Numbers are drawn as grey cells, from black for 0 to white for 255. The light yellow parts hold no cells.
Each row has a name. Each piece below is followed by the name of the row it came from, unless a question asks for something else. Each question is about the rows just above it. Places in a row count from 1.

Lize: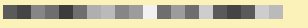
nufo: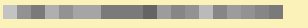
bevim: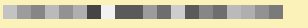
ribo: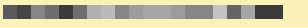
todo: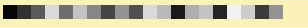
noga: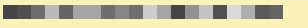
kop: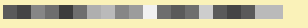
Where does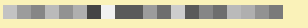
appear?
bevim
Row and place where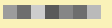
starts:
bevim, 11
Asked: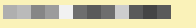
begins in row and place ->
kop, 7
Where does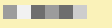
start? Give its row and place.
Lize, 10
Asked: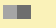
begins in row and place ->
noga, 7

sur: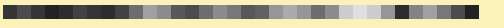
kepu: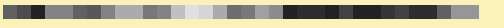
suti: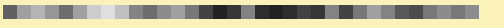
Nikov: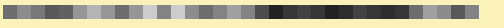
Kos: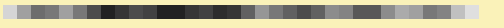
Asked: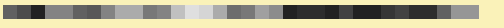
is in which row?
kepu
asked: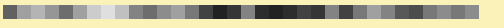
suti
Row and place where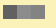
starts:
Kos, 23

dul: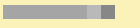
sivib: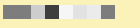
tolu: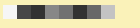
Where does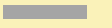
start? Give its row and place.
dul, 1
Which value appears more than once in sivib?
[125]
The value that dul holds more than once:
[165]
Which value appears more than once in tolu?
[50]
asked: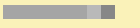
dul

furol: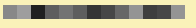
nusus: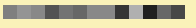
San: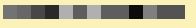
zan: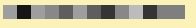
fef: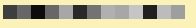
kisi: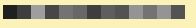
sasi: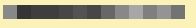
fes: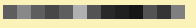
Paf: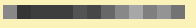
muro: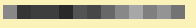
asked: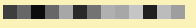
fef
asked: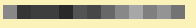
muro

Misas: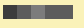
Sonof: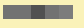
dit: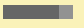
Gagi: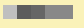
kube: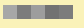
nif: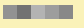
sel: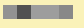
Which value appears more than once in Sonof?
[114]
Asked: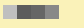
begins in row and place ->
Gagi, 1
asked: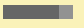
dit
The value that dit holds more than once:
[102]
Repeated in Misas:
[92]
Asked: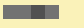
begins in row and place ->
Sonof, 1

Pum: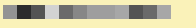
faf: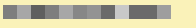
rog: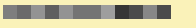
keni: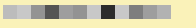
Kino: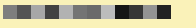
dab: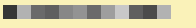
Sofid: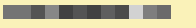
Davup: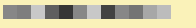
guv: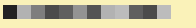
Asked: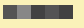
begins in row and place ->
Sofid, 3
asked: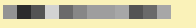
Pum
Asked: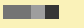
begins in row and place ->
rog, 6

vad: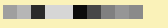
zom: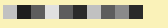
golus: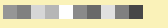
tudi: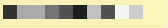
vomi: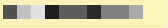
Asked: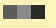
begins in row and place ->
zom, 8
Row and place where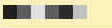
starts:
zom, 2

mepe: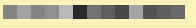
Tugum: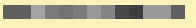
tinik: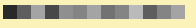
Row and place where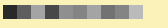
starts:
tinik, 1
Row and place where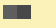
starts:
mepe, 8

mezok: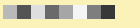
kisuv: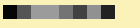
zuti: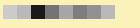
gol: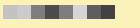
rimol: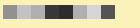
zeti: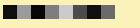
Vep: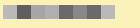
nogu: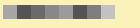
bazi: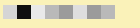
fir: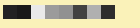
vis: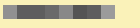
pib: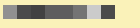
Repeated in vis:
[94]
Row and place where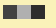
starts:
fir, 6
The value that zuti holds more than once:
[185]
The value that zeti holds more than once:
[15]

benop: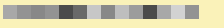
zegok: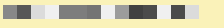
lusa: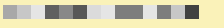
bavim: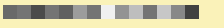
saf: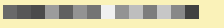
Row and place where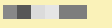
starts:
lusa, 5
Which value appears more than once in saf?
[147]
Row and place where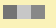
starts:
bavim, 11
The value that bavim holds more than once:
[116]

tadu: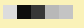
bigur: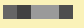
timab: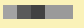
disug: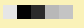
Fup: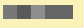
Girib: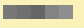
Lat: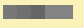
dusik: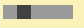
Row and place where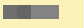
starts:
Lat, 2
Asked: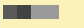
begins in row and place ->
timab, 2
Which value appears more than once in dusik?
[154]

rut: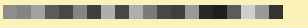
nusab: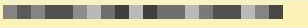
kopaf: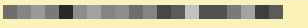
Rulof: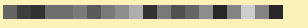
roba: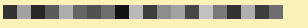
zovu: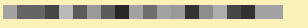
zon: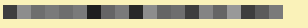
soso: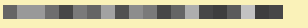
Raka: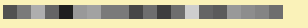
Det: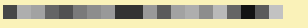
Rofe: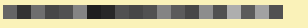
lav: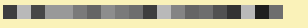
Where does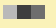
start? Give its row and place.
nusab, 10
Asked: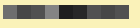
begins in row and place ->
Rofe, 3
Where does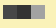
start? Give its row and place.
zovu, 17
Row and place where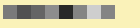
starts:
Rulof, 12

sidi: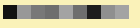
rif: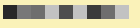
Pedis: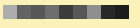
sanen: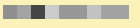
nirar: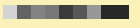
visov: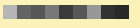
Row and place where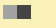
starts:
sanen, 2
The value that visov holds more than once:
[87]
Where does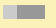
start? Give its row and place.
sanen, 4
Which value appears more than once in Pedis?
[87]
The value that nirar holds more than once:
[40]
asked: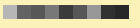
visov
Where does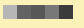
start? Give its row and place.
visov, 1

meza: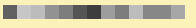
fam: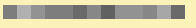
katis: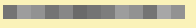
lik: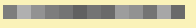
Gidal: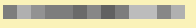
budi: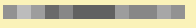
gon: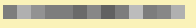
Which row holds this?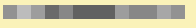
budi
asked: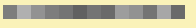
lik

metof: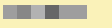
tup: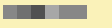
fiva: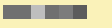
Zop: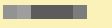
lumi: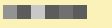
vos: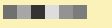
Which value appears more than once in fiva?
[112]
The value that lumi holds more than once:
[92]
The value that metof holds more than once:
[158]
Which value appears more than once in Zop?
[92]
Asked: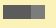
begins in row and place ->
Zop, 4

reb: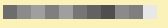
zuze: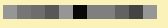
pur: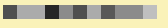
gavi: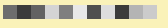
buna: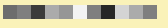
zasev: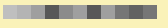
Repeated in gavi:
[59]
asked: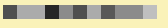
pur
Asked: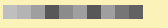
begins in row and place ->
zasev, 1
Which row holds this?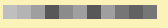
zasev
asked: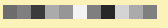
buna
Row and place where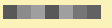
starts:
zasev, 4

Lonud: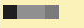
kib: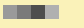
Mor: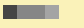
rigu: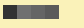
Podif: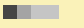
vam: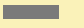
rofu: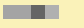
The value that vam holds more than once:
[122]
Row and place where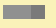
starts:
Lonud, 2
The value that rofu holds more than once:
[164]
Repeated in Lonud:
[144]
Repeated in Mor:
[134]
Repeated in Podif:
[197]

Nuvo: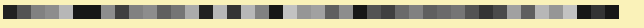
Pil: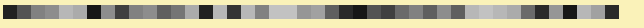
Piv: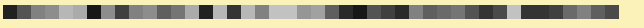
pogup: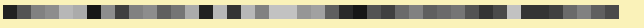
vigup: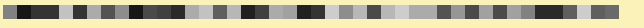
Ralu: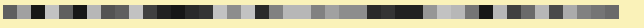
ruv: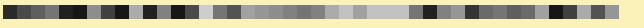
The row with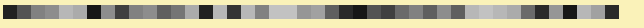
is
Pil
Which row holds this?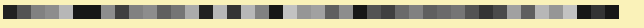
Nuvo
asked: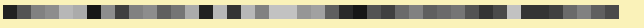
pogup

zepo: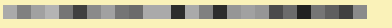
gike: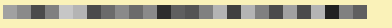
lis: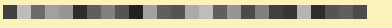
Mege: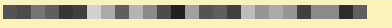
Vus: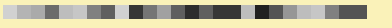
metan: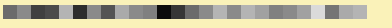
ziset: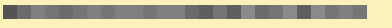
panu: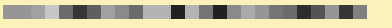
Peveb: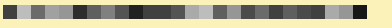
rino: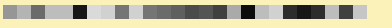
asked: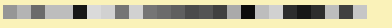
rino
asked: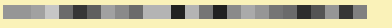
panu
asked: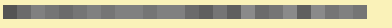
ziset
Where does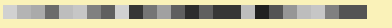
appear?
Vus
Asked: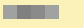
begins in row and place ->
metan, 19
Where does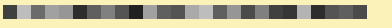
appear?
lis

